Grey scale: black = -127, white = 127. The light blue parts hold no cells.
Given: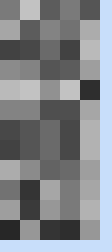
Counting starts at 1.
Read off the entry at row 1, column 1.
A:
-5
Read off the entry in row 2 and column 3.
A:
3
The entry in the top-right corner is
-42
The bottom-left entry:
-88
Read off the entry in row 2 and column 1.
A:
38
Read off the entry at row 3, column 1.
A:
-61
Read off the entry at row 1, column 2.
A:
66
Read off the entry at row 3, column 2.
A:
-55
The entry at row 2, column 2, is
-35

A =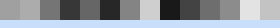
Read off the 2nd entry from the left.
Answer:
44
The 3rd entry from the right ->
12
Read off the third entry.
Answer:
-10
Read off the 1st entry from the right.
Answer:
67

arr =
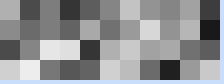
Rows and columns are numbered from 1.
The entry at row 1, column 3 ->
-2
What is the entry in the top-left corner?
48
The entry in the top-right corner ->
-66
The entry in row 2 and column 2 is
-20
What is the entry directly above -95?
41
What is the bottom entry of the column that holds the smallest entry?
73
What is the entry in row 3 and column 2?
5
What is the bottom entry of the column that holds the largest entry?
109
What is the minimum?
-102
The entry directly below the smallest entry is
-34
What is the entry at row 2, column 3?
-2
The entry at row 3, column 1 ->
-52
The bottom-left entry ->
80

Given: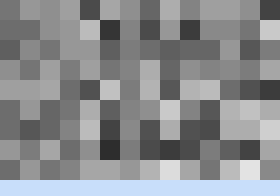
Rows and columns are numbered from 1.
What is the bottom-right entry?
9
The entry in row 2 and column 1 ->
-18
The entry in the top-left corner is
-10
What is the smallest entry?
-82
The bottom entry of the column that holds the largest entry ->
99
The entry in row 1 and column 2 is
23
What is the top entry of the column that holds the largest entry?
15
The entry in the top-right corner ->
-60
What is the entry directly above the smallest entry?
-60
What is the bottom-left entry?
-18
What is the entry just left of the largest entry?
59
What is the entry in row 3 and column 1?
-32
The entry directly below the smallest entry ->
38
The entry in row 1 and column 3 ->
15
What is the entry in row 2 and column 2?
-18
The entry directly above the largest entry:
-60
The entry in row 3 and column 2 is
9

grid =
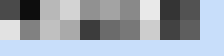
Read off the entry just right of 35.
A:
9
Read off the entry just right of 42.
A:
-67
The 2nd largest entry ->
98
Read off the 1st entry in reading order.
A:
-53
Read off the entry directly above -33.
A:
-45
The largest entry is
105

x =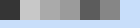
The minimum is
-74
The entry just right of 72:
42
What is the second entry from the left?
72

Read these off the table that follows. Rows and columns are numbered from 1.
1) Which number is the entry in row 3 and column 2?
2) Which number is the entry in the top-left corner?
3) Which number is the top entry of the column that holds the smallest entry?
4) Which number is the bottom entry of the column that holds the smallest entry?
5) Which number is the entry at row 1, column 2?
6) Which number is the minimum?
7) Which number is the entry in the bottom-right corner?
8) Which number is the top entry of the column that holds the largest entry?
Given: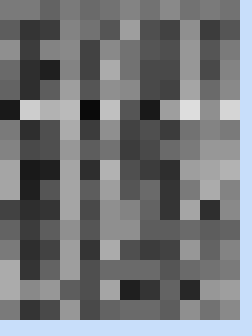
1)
-67
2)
-5
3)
-21
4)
-54
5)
-5
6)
-117
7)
9
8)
-13
